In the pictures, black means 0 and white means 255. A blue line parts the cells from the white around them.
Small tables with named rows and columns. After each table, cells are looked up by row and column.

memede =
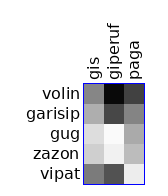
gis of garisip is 174
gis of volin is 134
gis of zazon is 207
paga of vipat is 237
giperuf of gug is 250
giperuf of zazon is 241
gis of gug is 221
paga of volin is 65
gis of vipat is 123
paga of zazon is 188

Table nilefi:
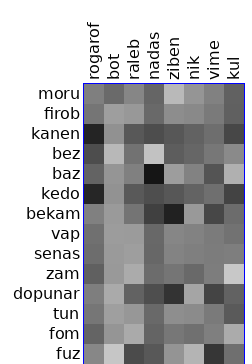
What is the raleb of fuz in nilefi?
75
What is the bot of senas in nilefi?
154
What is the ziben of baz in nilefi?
157
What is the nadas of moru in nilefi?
101
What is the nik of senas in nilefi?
127
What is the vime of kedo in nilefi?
111
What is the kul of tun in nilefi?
90
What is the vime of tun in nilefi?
122
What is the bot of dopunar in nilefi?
170
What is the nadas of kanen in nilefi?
77
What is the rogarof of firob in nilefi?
117
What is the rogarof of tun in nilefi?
118
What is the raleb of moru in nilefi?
134
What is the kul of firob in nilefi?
96
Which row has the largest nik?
fuz

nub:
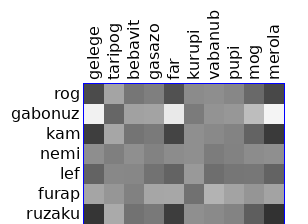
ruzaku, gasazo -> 121
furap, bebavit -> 129
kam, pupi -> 131
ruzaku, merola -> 50
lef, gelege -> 99
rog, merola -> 72
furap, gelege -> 165
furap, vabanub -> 179
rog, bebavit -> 118
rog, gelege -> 75
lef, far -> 99
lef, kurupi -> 153
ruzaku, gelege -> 53
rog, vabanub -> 142
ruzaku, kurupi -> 143
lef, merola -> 99
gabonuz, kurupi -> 123
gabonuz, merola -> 244
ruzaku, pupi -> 131
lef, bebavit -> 135

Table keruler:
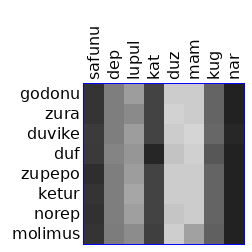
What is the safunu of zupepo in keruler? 46
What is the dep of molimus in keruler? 124
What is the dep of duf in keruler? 132
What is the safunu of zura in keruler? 52
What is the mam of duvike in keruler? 213
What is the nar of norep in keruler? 34
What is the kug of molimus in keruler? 96
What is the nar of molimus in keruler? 34
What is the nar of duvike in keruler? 39
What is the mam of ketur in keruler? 204
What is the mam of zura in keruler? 204
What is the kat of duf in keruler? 38

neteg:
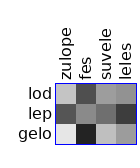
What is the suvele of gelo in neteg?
191
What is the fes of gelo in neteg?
35
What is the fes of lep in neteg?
138
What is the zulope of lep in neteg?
85
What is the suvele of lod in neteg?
157
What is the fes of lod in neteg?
79

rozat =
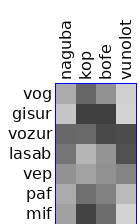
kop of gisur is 64
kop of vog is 103
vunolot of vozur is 76
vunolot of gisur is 210
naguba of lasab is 118
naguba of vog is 171
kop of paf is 111
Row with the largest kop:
lasab

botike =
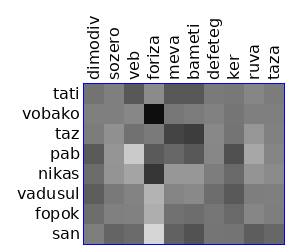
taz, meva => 68
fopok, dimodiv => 109
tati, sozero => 127
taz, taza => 129
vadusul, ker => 89
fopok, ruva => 134
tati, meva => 87
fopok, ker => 105
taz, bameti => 61
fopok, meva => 113
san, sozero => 100
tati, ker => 120
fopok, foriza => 174
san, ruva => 93
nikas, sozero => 148
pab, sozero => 149
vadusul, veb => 131
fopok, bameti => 109
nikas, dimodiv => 108
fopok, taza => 126

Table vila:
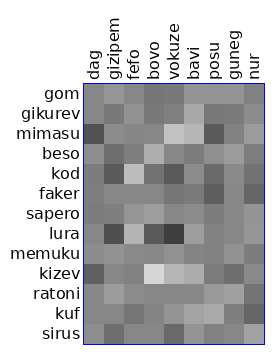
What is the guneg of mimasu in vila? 130
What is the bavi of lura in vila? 157
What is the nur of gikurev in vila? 140
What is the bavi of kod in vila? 140
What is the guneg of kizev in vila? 111
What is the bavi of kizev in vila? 172
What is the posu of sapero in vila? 124
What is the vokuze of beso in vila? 135
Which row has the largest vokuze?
mimasu

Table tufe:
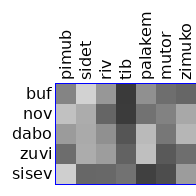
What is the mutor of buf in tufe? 110
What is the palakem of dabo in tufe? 186
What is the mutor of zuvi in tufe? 89
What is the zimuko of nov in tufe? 168
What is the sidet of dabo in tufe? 170
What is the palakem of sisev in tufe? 64
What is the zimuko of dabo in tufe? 182
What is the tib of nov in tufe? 59
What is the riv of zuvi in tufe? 157
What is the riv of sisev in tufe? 104
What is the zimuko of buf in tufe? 102
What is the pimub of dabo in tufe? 155
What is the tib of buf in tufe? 58
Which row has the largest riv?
zuvi

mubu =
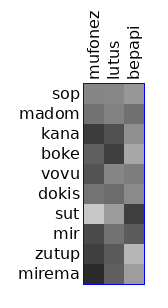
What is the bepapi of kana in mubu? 143
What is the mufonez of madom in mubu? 114
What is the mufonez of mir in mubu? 74
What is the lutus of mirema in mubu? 95
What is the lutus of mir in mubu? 114
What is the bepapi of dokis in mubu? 138
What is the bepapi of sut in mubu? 63
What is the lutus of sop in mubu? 135
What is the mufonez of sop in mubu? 134
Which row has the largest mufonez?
sut

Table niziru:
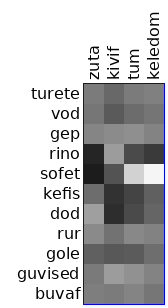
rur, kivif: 114
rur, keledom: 130
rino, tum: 74
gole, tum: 91
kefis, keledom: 96
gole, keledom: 110
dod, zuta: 159
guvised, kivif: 156
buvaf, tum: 132
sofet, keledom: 245
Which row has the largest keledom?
sofet

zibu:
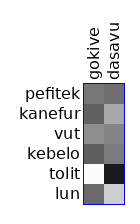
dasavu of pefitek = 111
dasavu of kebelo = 124
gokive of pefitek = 119
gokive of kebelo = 94
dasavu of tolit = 27
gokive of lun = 106
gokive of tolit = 252
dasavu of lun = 205
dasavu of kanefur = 168
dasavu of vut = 132
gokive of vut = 142

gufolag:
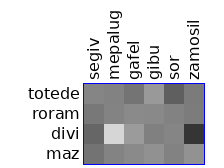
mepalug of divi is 214
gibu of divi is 128
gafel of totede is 116
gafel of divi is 155
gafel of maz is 138
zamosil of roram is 124

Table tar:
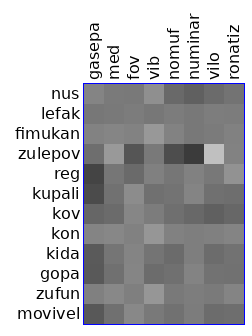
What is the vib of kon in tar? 150
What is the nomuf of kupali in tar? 115
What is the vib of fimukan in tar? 152
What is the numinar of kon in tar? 126
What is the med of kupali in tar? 113
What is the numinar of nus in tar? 96
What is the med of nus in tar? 122
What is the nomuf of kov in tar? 111
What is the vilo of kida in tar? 108

